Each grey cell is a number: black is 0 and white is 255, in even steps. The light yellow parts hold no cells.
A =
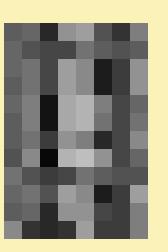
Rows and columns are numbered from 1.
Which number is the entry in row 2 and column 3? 70
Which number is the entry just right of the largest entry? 146
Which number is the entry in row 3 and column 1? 102
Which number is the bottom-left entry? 137
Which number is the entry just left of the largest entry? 179
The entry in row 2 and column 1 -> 102
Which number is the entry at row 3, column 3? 70
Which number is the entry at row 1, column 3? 40
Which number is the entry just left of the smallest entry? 137
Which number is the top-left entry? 93
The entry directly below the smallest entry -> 60
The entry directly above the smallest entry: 60
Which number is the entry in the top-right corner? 126
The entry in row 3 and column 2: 114
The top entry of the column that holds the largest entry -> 158
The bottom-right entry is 126
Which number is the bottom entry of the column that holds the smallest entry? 40
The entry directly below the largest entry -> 114
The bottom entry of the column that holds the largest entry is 158
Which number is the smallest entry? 8
